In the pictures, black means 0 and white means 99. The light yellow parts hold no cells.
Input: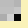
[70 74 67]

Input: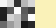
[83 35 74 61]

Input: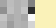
[50 76 69 61]

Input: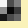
[49  3  9]

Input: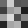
[35 67 85 14]

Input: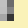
[42 74]
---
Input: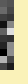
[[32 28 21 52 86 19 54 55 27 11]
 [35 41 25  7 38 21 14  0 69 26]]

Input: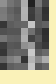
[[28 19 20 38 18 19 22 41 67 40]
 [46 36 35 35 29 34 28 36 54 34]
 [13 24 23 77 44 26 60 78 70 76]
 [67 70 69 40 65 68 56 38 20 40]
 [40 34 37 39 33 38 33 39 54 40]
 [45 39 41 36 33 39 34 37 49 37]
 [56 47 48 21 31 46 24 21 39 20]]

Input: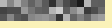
[[36 41 61]
 [37 30 56]
 [70 23 40]
 [10 66 50]
 [21 54 39]
 [30 36 69]
 [47 79 20]
 [19 70 52]
 [35 36 58]
 [48 38 56]
 [38 46 52]
 [50 59 31]
 [67 30 35]
 [52 30 52]
 [71 26 33]]

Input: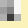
[[96 96 70]
 [64 50 23]
 [70 61 68]]

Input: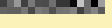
[[61 35]
 [ 0 51]
 [41 42]
 [76 25]
 [ 4 50]
 [21 45]
 [21 44]
 [43 31]
 [29 44]
 [30 47]
 [47 28]
 [25 46]
 [59 37]
 [40 37]
 [25 39]]

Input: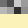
[[60 55]
 [78 18]
 [29 63]
 [43 71]]

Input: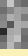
[[41 59 48 65 45 41 45]
 [48 62 63 67 67 75 53]
 [77 52 68 34 65 68 71]
 [51 43 51 54 16 40 48]]
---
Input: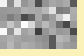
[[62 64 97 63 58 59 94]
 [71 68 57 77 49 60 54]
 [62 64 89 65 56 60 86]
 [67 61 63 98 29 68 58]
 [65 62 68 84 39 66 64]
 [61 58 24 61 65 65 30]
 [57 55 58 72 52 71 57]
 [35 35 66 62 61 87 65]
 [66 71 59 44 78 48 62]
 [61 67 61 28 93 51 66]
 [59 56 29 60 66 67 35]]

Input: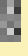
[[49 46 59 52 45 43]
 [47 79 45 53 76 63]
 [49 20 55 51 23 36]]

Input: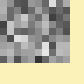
[[37 67 62 57 32 26 63 69 67]
 [64 72 65 30 76 77 41 42 56]
 [31 56 54 86 42 63 62 50 34]
 [55 62 73 82 38 69 78 30 31]
 [62 63 65 57 44 48 53 42 59]
 [20 70 50 54 53 60 42 63 55]
 [40 89 87 39 68 73 66 47 40]
 [63 43 32 53 38 54 25 33 86]
 [55 73 71 61 48 39 35 41 45]
 [62 70 71 57 31 34 46 33 66]]

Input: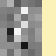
[[62 55 56 57 51 48 50 57]
 [43 56 28 12 47 40 48 69]
 [63 54 77 95 53 66 51 35]
 [48  8 60 55 86 46 94 48]
 [42 48 50 49 54 58 55 45]
 [48 49 59 61 56 63 56 41]]

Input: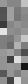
[[56 34 57 57 59 49 49 88 23 33 32 59]
 [26 58 59 25 63 41 47 55 52 62 62 52]
 [86 49 58 86 50 69 58 53 57 46 47 52]
 [57 59  8 61 30 49 77 58 53 52 54 75]]

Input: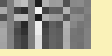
[[63 64 65 61 32 66 34]
 [50 50 49 50 49 49 49]
 [32 31 28 34 72 26 69]
 [25 25 19 15 73 18 74]
 [48 48 49 49 49 48 49]
 [85 85 91 92 11 94 12]
 [29 30 27 23 68 25 69]
 [39 39 38 37 60 37 60]
 [36 37 36 32 59 36 61]
 [67 66 67 70 33 69 31]
 [46 45 46 52 55 45 53]
 [44 45 44 46 54 44 54]
 [50 50 50 48 47 50 48]]
